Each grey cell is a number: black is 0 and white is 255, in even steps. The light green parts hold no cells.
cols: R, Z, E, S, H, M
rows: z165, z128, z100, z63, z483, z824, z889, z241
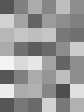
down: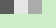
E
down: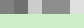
M
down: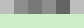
H
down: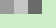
S
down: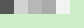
R
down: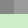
S

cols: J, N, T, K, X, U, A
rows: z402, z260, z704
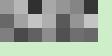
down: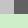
T
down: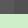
X

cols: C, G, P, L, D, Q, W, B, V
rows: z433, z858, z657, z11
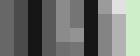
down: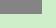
B
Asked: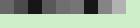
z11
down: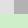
V
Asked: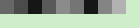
z858

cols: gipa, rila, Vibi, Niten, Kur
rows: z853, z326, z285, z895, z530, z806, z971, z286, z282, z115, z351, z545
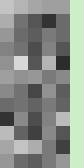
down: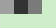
Niten
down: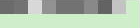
rila
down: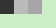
gipa

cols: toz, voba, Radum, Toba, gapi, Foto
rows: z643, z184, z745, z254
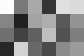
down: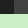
voba
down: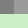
Foto
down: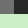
toz

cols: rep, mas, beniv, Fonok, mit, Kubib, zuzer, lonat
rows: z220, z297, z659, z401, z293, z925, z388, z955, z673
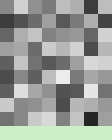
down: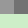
lonat
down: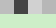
lonat
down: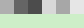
zuzer
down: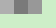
Kubib
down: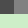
mit
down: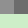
beniv

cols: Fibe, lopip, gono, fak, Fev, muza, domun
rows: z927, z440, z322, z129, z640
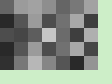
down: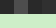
Fibe
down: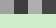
domun
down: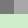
muza

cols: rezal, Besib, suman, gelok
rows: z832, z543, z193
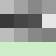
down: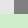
gelok
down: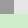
gelok
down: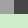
Besib

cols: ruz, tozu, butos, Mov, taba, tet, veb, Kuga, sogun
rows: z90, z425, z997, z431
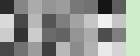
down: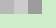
butos
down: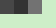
tozu
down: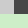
ruz

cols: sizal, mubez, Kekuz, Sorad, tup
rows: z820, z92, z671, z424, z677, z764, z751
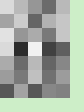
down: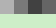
Sorad
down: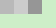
mubez
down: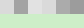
sizal
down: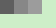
tup
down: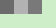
Sorad

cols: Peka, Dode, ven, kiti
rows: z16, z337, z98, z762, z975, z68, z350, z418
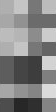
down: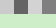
kiti
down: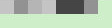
Dode
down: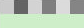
kiti
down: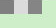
kiti
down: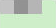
Dode
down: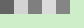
kiti
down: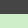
Dode

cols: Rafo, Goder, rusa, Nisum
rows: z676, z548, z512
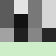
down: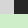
Nisum
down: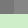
rusa
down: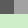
Rafo

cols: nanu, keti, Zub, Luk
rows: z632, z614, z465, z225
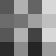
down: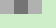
keti
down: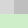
Luk
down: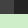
Zub
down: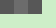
nanu
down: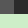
nanu
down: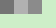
keti

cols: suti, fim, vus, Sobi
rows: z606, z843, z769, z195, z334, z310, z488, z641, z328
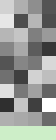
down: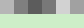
vus
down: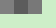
vus
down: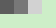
vus
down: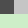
fim
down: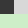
Sobi
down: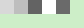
Sobi
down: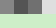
suti

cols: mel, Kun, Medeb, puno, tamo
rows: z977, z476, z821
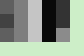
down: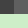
mel
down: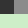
tamo

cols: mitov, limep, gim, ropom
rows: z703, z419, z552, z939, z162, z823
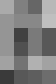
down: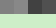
limep
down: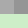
mitov
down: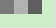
gim
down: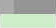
mitov
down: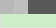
ropom

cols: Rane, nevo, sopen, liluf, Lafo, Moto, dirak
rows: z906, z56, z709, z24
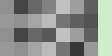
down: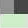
nevo
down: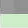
Rane
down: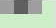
Moto
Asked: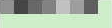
z906
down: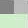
liluf
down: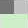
Lafo

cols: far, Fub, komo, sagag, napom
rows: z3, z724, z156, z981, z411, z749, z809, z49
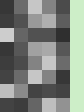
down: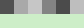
sagag
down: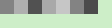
sagag
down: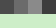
Fub
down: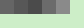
Fub
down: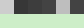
far
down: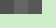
Fub

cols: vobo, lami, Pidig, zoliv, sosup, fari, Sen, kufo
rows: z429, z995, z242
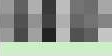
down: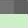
Sen
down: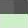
lami
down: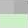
sosup
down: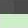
lami
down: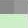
vobo
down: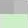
sosup

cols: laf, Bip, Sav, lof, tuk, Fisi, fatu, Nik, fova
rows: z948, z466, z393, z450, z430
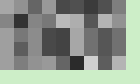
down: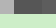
Nik
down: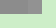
Sav

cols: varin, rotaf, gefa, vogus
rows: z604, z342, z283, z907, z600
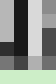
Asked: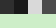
z907
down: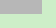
varin

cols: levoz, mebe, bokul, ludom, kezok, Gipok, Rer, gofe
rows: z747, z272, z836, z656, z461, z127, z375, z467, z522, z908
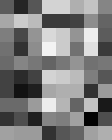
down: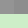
bokul
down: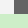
ludom
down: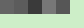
gofe
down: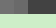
levoz
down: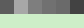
levoz

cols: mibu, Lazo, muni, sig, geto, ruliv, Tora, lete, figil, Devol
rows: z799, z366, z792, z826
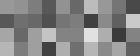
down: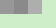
lete
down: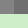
ruliv
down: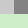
Devol

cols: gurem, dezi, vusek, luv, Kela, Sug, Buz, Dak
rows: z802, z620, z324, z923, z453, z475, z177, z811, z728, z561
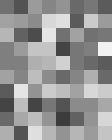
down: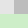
dezi
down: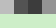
Kela
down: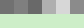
Buz

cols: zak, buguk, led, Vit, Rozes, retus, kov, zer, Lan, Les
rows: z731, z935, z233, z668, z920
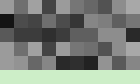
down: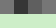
retus
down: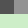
zer
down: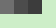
buguk
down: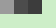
Rozes
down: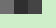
Vit

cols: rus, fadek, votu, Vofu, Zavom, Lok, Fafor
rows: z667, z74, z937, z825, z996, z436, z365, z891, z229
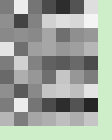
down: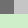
Vofu
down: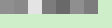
rus
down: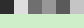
Zavom
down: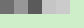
Zavom
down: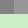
votu

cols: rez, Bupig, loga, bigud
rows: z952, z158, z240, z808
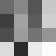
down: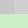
bigud
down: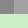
Bupig
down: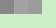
Bupig
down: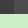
rez

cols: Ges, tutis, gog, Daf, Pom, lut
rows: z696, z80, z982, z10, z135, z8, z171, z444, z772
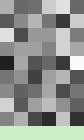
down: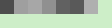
tutis
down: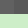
tutis
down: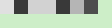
Pom
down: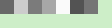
lut
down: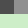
Pom
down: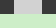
Pom
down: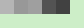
gog

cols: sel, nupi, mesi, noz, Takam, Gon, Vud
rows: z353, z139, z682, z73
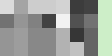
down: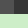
Gon
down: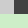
noz
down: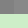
mesi
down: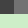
Vud
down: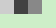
noz

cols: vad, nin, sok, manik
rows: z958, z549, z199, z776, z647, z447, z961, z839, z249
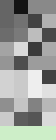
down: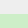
sok
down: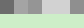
vad
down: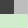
sok
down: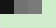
nin
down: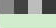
sok

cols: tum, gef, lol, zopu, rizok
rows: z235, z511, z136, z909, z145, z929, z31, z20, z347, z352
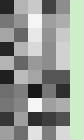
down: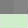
gef
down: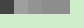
zopu
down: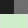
tum
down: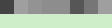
zopu

